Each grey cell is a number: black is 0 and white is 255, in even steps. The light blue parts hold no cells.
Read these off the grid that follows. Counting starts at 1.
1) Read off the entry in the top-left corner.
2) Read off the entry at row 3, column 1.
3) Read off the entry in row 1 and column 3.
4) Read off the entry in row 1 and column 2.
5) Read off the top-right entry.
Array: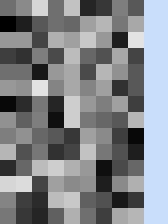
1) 111
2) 152
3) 214
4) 138
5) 88

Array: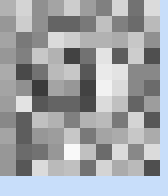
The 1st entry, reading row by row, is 178
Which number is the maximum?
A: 249
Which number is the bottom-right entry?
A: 79
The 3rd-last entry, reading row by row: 171
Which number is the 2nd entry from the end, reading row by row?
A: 186
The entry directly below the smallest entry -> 87
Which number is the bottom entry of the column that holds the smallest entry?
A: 219
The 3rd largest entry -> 234
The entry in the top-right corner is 219
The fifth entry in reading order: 205
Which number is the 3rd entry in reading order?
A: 144
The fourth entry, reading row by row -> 164
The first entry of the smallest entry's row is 164
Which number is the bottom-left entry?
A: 151
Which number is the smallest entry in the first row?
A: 114
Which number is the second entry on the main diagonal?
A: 205
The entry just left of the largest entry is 151
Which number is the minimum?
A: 59
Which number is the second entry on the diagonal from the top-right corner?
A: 107
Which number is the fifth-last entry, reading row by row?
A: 114
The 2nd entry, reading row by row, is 212
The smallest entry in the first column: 136
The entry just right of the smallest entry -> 164

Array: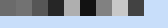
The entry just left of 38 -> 86
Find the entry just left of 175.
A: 38
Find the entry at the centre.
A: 175

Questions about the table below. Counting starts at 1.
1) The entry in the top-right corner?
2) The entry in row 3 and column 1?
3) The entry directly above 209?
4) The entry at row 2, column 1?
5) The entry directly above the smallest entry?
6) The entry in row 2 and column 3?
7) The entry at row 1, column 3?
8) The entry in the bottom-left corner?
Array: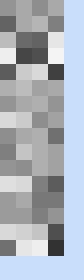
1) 169
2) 188
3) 155
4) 99
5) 78
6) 181
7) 141
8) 112

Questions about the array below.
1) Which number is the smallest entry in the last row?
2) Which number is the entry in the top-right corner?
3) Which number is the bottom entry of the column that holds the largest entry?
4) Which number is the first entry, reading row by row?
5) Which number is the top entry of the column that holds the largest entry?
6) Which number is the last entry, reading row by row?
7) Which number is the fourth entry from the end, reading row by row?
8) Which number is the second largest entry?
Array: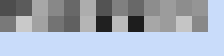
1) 28
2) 149
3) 202
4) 78
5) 91
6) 134
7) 168
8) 196

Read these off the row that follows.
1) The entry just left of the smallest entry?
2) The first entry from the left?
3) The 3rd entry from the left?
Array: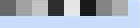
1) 230
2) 104
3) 194

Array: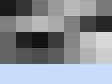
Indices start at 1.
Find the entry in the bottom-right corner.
204
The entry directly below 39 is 216
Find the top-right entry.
121
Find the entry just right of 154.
185
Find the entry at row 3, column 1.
100
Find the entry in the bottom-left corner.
100
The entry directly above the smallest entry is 185
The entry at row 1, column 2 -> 53

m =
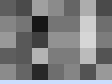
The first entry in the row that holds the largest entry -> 152
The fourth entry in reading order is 139
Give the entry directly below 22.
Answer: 62
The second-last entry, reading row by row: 82
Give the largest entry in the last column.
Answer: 152
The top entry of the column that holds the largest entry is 172
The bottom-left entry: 139
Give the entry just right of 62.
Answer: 145
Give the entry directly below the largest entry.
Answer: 186
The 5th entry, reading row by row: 102
